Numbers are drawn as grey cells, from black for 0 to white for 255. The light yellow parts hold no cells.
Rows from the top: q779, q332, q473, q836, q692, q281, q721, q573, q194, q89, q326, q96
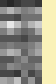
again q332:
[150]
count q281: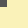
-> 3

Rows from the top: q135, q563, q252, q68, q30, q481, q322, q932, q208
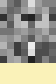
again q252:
[48]
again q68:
[194]

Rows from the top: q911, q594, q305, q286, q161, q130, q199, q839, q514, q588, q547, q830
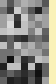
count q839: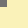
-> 3
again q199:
[145]
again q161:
[192]
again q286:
[160]
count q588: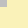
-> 3
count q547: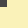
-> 3
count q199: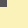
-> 0

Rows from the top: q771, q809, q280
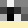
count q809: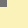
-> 1
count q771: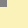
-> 3
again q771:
[130]
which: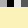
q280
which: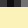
q809
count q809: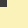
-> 1
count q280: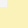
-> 0

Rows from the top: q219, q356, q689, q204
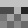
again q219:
[194]
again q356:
[74]
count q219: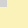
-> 0
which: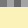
q689
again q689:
[164]
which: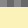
q204

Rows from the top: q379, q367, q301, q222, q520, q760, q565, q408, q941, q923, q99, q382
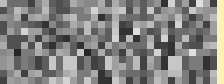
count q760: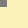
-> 3
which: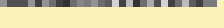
q760
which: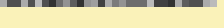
q565

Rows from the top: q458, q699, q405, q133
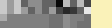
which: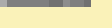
q405
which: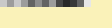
q699
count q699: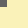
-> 3
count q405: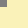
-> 8
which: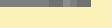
q133

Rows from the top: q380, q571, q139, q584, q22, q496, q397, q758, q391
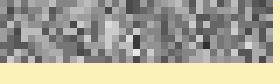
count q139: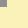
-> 4
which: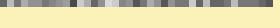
q584
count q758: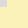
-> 0

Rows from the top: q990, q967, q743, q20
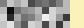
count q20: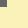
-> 0
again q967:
[185]
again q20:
[197]
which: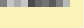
q990

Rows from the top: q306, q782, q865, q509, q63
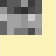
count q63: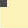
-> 1
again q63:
[119]
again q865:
[162]
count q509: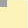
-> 4
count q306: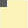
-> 3

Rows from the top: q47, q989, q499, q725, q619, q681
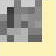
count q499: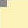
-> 4
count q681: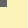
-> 3
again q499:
[139]
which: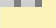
q47
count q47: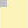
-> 0

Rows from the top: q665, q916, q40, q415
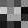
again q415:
[24]
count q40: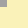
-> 2
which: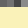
q665
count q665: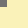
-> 1
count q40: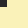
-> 2

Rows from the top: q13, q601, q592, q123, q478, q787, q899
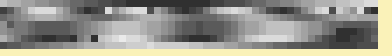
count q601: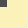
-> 7
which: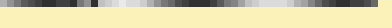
q787
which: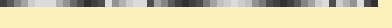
q601

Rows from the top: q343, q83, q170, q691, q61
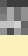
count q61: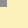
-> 1
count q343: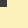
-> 3
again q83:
[113]
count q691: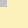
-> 2
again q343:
[61]
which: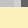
q691

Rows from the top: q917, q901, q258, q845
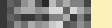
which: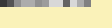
q901
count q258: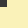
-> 5
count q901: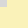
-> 3
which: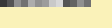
q845
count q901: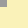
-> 1

